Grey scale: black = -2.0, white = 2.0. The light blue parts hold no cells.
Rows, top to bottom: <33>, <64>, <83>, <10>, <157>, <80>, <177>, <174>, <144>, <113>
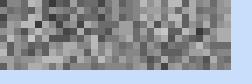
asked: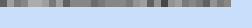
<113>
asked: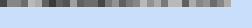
<83>
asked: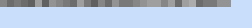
<64>
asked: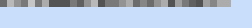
<80>

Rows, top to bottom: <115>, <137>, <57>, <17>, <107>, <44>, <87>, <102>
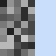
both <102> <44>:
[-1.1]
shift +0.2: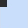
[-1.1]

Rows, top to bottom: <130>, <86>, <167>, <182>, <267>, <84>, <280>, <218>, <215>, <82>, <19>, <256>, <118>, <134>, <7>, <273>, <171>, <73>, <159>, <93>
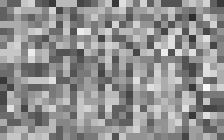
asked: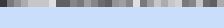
<256>
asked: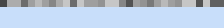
<7>
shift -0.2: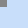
[-0.1]
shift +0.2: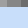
[ 0.7  0.3  0.3 -0.1]
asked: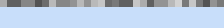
<73>

